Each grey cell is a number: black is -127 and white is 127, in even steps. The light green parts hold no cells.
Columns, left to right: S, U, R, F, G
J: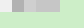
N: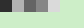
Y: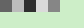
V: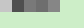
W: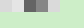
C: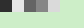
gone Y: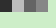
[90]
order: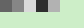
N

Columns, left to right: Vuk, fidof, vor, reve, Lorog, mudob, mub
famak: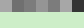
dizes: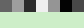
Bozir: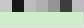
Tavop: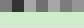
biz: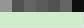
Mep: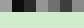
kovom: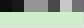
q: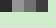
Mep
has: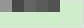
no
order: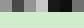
kovom
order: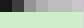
Bozir
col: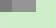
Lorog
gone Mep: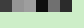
[9]

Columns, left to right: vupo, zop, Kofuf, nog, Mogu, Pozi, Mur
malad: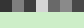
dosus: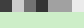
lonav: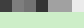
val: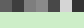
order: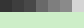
malad
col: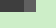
vupo

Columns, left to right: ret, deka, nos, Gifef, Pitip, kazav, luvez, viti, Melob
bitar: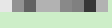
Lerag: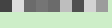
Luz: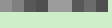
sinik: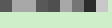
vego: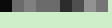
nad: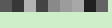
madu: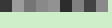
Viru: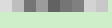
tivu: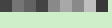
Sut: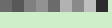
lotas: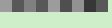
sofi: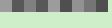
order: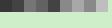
tivu
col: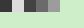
ret
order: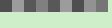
sofi
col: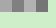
nos
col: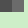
Pitip

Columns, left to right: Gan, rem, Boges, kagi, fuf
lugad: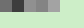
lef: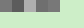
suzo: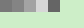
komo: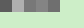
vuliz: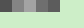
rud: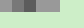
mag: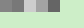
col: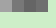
fuf
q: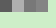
komo
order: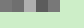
lef
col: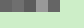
fuf
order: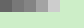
mag
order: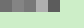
komo

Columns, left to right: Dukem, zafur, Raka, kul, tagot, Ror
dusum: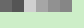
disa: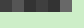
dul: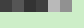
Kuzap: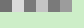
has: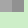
yes
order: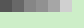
dusum

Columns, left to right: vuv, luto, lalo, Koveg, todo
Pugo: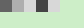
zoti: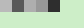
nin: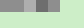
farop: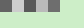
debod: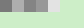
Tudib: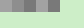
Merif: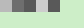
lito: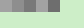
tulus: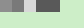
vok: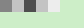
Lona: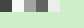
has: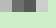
yes
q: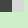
Pugo
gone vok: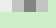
[-49]
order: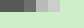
Merif
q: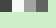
Lona
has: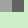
yes

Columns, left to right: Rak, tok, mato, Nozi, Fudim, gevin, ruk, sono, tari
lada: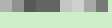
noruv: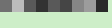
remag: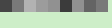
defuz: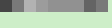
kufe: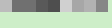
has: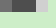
no
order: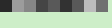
noruv
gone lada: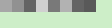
[69]
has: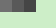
no

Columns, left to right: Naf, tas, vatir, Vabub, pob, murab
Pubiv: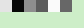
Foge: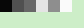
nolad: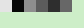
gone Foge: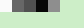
[100]
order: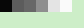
Pubiv
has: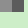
yes
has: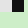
no

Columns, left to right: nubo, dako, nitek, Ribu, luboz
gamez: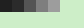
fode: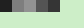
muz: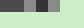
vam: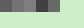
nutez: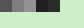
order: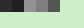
nutez
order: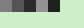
nutez

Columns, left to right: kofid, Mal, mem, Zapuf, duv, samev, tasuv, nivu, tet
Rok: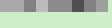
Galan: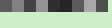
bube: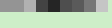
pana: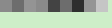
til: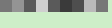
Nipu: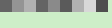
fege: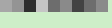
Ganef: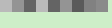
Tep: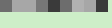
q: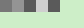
til
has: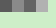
no
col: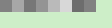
nivu
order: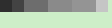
pana
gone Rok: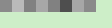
[30]
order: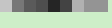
bube
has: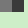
yes

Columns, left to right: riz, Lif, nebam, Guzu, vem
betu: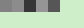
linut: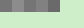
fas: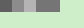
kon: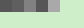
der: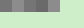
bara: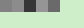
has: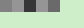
no
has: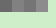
no
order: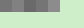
linut
